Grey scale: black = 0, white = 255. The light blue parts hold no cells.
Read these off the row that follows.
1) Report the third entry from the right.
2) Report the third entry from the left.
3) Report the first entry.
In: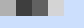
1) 62
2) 96
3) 175

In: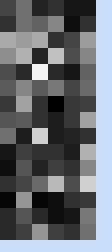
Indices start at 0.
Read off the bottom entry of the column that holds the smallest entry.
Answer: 63
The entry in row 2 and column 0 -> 170
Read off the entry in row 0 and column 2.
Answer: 35
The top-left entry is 69
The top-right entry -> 22
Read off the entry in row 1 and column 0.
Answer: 49
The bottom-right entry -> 112
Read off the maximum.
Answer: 243
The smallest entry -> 0
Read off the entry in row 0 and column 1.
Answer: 112
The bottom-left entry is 41
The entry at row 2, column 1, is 156
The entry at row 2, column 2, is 170

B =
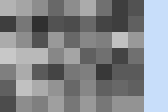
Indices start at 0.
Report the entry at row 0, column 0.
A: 179
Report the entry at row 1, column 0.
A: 62
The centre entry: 165
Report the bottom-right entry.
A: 147
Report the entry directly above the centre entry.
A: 104
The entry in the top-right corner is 82
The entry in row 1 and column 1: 119
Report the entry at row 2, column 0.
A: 171
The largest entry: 200
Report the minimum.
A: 48
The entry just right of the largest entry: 185
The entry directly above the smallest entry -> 141
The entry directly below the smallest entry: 82
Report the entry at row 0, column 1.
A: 165
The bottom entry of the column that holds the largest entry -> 76
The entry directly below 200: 127
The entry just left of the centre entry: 135

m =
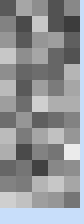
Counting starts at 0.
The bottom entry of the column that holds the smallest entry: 117
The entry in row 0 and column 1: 166
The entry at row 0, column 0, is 89
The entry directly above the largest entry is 150
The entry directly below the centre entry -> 95
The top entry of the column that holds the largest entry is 136
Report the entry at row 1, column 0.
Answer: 130
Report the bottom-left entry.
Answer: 207
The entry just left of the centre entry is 109
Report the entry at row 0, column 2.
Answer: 142
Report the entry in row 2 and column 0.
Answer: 150
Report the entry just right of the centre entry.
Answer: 174
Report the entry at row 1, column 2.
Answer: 199

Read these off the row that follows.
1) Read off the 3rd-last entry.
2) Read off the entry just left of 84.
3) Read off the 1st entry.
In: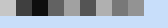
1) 176
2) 161
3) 198

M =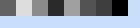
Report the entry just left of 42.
138
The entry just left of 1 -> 62

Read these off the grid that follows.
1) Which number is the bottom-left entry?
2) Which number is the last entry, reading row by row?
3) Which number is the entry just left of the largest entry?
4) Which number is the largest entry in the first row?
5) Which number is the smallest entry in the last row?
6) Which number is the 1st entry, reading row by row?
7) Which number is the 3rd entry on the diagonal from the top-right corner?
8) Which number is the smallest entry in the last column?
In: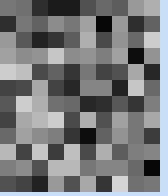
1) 81
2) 119
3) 53
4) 176
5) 33
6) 119
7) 147
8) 7

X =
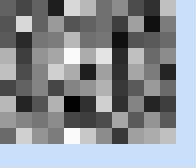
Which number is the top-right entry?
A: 192
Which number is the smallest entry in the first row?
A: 30
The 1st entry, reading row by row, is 99
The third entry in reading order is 99
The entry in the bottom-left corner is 107
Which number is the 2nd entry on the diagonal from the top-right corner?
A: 16
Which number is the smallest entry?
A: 3
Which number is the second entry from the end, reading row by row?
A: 171
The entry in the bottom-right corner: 192
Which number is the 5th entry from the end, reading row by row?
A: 139
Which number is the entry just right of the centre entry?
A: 159
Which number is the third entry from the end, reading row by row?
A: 159
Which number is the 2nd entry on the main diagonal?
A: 215
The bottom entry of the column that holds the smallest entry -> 250
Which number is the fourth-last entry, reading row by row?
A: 57
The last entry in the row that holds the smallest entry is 63
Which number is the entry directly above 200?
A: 63
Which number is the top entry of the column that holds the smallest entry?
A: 215
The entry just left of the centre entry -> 171
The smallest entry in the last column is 36
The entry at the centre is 30
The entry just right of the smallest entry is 49
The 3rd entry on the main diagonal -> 119

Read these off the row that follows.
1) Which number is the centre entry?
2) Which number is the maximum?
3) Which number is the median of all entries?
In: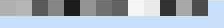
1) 112
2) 246
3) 134

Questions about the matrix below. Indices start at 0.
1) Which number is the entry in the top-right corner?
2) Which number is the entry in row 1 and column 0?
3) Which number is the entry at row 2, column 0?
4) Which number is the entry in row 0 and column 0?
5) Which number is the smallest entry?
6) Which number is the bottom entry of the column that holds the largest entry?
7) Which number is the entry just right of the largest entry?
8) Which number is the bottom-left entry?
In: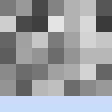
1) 85
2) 204
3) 100
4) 123
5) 58
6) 190
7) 177
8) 146

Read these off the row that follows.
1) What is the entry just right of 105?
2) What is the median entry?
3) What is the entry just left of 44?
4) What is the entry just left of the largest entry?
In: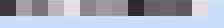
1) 90
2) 134
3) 148
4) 184

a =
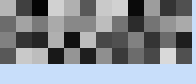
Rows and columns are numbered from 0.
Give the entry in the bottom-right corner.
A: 80
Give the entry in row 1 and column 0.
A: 108
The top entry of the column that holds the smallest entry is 4
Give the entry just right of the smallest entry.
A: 209
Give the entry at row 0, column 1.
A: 64
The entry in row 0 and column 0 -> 182
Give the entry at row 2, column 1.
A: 52
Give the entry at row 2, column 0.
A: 129
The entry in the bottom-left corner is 88
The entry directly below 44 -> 129
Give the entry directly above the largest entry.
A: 108
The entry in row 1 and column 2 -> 122
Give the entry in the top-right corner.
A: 80

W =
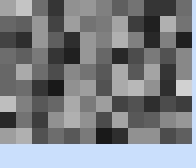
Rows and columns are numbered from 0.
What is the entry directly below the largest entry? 61
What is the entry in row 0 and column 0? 164
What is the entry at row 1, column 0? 103
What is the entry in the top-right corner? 109
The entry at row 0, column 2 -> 109
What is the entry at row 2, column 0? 67
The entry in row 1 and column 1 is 95
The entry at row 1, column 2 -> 150
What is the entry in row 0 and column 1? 196
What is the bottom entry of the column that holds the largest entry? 95
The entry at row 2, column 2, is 150
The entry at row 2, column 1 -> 46

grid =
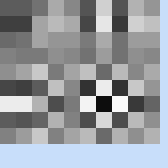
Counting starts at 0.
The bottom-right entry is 178
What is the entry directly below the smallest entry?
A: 216
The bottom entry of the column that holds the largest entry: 178
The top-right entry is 149
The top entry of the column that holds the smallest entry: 208
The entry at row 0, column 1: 92
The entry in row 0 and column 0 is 92
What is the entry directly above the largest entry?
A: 50
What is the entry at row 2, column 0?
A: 106
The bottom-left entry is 129
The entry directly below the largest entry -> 77
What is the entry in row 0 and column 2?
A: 114
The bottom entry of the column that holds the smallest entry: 106
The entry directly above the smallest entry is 236
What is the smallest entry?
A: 13
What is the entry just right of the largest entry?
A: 57
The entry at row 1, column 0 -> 63
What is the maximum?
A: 249
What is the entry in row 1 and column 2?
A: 164
